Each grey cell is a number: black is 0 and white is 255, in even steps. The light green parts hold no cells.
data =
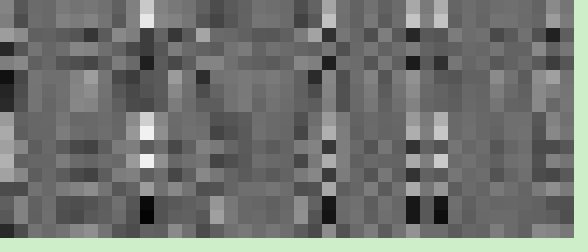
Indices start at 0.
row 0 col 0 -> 132
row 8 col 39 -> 130
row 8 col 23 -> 154
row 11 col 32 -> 107
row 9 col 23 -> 176
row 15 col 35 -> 107
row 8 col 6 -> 105
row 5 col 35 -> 139
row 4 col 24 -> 112
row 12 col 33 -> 105
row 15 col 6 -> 89
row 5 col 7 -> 117
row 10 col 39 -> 75
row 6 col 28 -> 115
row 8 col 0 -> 154
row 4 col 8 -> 124
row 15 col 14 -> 88
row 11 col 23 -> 173
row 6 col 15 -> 100
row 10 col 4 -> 91
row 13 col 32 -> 93
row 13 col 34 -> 101
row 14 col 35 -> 102
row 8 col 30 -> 122
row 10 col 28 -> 95
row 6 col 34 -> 101
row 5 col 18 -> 117
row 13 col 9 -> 100
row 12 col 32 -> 118
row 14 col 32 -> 111
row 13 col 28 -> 113
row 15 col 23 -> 20
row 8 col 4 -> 118
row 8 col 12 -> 107
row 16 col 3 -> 106
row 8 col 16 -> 86
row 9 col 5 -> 109
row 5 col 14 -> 45
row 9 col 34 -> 104
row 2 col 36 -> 90

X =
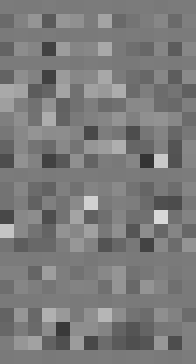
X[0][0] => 123
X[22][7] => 182
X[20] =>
[110, 134, 126, 117, 126, 131, 130, 112, 149, 104, 148, 133, 111, 122]
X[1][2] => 149
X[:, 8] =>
[122, 105, 122, 121, 121, 123, 173, 112, 148, 118, 175, 121, 122, 138, 127, 133, 144, 103, 124, 149, 149, 124, 141, 99, 90, 122]
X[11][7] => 124
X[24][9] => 79
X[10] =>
[100, 136, 116, 107, 137, 116, 150, 157, 175, 101, 103, 129, 84, 135]
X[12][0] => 123
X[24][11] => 151
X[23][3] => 140
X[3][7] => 169
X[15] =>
[72, 136, 141, 78, 115, 164, 97, 111, 133, 111, 112, 216, 113, 131]
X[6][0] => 169
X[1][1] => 130
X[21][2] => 122
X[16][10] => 141
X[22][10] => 108
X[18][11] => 123
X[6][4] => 164
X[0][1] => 122
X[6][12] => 116
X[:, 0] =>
[123, 106, 122, 99, 123, 99, 169, 159, 127, 119, 100, 77, 123, 115, 115, 72, 196, 116, 123, 129, 110, 122, 99, 103, 124, 122]
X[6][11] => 108
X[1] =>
[106, 130, 149, 90, 150, 144, 124, 164, 105, 116, 125, 135, 106, 127]
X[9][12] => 103
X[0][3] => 124
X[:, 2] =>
[122, 149, 122, 133, 123, 130, 92, 113, 114, 148, 116, 130, 124, 107, 97, 141, 115, 104, 122, 101, 126, 122, 104, 106, 162, 123]
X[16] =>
[196, 137, 115, 100, 147, 135, 161, 120, 144, 85, 141, 102, 133, 103]
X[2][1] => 123
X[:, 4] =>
[122, 150, 121, 157, 123, 155, 164, 97, 99, 141, 137, 88, 123, 128, 115, 115, 147, 125, 122, 126, 126, 124, 153, 57, 79, 122]

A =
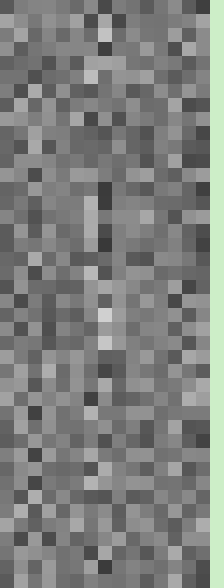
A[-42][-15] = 89
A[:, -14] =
[125, 141, 164, 93, 108, 115, 79, 167, 145, 118, 84, 141, 135, 107, 121, 112, 149, 125, 99, 141, 147, 75, 131, 82, 124, 123, 160, 152, 110, 154, 161, 109, 155, 138, 141, 86, 174, 122, 75, 152, 143, 162]
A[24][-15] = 105
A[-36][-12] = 93
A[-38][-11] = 124
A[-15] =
[146, 152, 87, 140, 110, 147, 119, 169, 104, 144, 151, 116, 122, 141, 169]
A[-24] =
[104, 99, 170, 106, 136, 89, 95, 106, 133, 90, 83, 138, 135, 120, 88]
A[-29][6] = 119
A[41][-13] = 117
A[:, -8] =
[73, 167, 194, 63, 164, 111, 116, 122, 144, 85, 101, 120, 125, 59, 60, 120, 75, 57, 106, 83, 166, 97, 208, 155, 198, 96, 70, 169, 139, 120, 144, 81, 122, 172, 149, 85, 139, 153, 135, 167, 59, 117]
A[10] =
[104, 84, 169, 86, 130, 104, 106, 101, 143, 101, 93, 129, 121, 91, 87]
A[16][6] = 171
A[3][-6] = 120
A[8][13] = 117
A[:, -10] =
[106, 161, 134, 134, 91, 128, 97, 124, 166, 104, 104, 121, 154, 111, 124, 128, 116, 109, 89, 130, 98, 120, 94, 116, 104, 151, 144, 147, 132, 125, 114, 99, 133, 109, 123, 104, 148, 168, 100, 121, 119, 103]
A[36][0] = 124
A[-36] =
[126, 79, 171, 93, 144, 97, 88, 116, 134, 89, 103, 141, 111, 149, 123]
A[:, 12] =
[139, 124, 157, 79, 121, 91, 111, 164, 135, 147, 121, 161, 95, 129, 107, 84, 136, 129, 135, 113, 158, 72, 145, 96, 138, 90, 148, 122, 113, 120, 163, 135, 117, 166, 116, 118, 151, 92, 98, 170, 132, 169]
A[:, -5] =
[91, 116, 118, 154, 112, 160, 103, 108, 123, 82, 93, 83, 158, 88, 127, 167, 126, 110, 83, 144, 115, 152, 120, 133, 117, 153, 119, 151, 113, 146, 87, 83, 146, 94, 145, 98, 125, 148, 129, 87, 121, 93]
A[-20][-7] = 157
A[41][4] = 110
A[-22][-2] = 70
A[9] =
[101, 118, 160, 128, 126, 104, 98, 85, 119, 102, 82, 127, 147, 105, 71]
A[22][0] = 100
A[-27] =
[133, 112, 82, 114, 121, 128, 170, 120, 140, 140, 167, 119, 84, 145, 155]
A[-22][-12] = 107
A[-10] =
[127, 155, 67, 155, 118, 133, 167, 122, 110, 144, 146, 113, 117, 136, 134]
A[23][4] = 132
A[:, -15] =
[89, 164, 124, 144, 97, 115, 126, 93, 153, 101, 104, 100, 149, 100, 103, 133, 91, 91, 104, 107, 84, 135, 100, 139, 105, 157, 118, 146, 162, 115, 98, 93, 127, 103, 113, 120, 124, 164, 125, 117, 99, 90]
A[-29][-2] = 101
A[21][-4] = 127
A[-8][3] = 122

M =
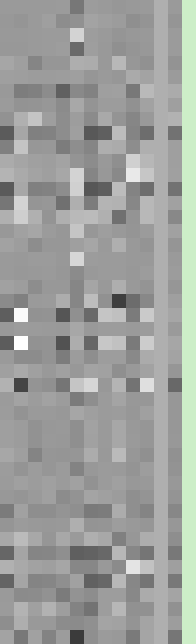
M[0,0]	154
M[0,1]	154
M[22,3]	147
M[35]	[152, 149, 154, 160, 140, 147, 164, 160, 156, 143, 148, 175, 148]
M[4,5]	174
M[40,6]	135
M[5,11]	175
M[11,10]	183
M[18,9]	153
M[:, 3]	[154, 159, 155, 155, 150, 156, 140, 151, 158, 130, 152, 158, 159, 130, 151, 148, 155, 151, 155, 154, 152, 155, 147, 154, 147, 147, 153, 144, 162, 154, 152, 153, 150, 150, 160, 160, 142, 152, 150, 134, 159, 134, 146, 178, 153, 131]
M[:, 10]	[154, 148, 153, 152, 145, 163, 185, 162, 153, 109, 175, 183, 198, 109, 184, 184, 155, 148, 153, 156, 148, 136, 202, 155, 204, 171, 162, 223, 151, 160, 150, 150, 144, 157, 153, 148, 132, 150, 173, 117, 194, 116, 171, 145, 164, 165]
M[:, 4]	[155, 141, 155, 157, 150, 157, 96, 139, 141, 141, 124, 163, 167, 141, 112, 175, 151, 151, 152, 151, 152, 173, 85, 153, 82, 124, 160, 117, 156, 152, 153, 152, 149, 155, 155, 140, 148, 153, 168, 143, 166, 143, 123, 158, 140, 156]
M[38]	[168, 187, 168, 150, 168, 154, 175, 168, 128, 151, 173, 175, 142]
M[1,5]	145
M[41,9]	135
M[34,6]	146
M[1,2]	154
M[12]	[180, 170, 163, 159, 167, 211, 133, 152, 137, 233, 198, 175, 160]
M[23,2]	155
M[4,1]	159
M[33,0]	156
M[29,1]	147
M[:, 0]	[154, 152, 153, 152, 166, 159, 153, 155, 146, 91, 128, 171, 180, 90, 118, 176, 152, 162, 154, 154, 161, 139, 94, 153, 92, 154, 160, 178, 155, 156, 159, 159, 167, 156, 155, 152, 123, 149, 168, 102, 177, 100, 154, 155, 142, 163]
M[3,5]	106
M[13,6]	87
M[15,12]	136
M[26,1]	169
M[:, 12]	[154, 149, 155, 155, 147, 155, 171, 159, 178, 114, 159, 159, 160, 114, 161, 136, 161, 149, 154, 156, 150, 159, 166, 154, 166, 163, 150, 104, 151, 151, 151, 152, 145, 147, 152, 148, 135, 151, 142, 120, 159, 120, 164, 145, 157, 118]
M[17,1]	157
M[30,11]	175
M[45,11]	175
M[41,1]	165

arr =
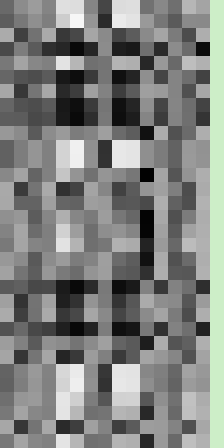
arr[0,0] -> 105
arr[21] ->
[160, 51, 115, 161, 31, 50, 148, 123, 52, 87, 171, 142, 138, 86, 155]
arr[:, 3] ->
[132, 126, 170, 47, 128, 91, 168, 91, 79, 140, 128, 128, 129, 170, 159, 134, 127, 128, 140, 151, 74, 161, 170, 63, 145, 166, 130, 129, 131, 129, 168, 129]
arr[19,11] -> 174
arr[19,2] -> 93
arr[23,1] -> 105
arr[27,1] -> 126
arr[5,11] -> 69
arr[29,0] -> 120
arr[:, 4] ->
[223, 205, 56, 38, 227, 24, 41, 24, 26, 154, 211, 211, 197, 49, 101, 175, 209, 226, 155, 122, 27, 31, 55, 31, 139, 37, 215, 211, 229, 228, 42, 228]
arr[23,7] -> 125
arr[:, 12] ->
[111, 90, 123, 140, 105, 132, 132, 133, 131, 81, 98, 98, 85, 127, 97, 80, 90, 104, 81, 89, 130, 138, 123, 130, 84, 134, 103, 99, 113, 105, 131, 105]
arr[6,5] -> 61
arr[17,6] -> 111
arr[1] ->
[93, 120, 143, 126, 205, 246, 149, 42, 234, 227, 153, 118, 90, 138, 137]
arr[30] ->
[167, 55, 116, 168, 42, 62, 160, 131, 62, 91, 157, 155, 131, 80, 167]
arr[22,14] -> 174
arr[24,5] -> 116
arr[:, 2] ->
[156, 143, 114, 91, 135, 77, 117, 77, 73, 90, 149, 149, 100, 116, 99, 92, 108, 132, 89, 93, 72, 115, 114, 72, 90, 117, 153, 150, 154, 135, 116, 135]
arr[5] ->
[102, 83, 77, 91, 24, 13, 58, 117, 16, 36, 143, 69, 132, 110, 66]
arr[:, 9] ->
[222, 227, 92, 25, 175, 36, 91, 37, 29, 93, 228, 228, 119, 91, 88, 103, 133, 171, 93, 88, 26, 87, 92, 22, 90, 90, 227, 228, 210, 176, 91, 175]
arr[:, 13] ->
[182, 138, 76, 107, 190, 110, 80, 110, 111, 107, 153, 154, 148, 77, 79, 124, 162, 188, 107, 87, 111, 86, 76, 111, 96, 82, 163, 155, 193, 191, 80, 191]
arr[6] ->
[167, 55, 117, 168, 41, 61, 160, 130, 61, 91, 159, 154, 132, 80, 166]
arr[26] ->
[99, 129, 153, 130, 215, 234, 141, 55, 229, 227, 135, 127, 103, 163, 152]
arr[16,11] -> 161
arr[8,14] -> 52
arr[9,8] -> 107
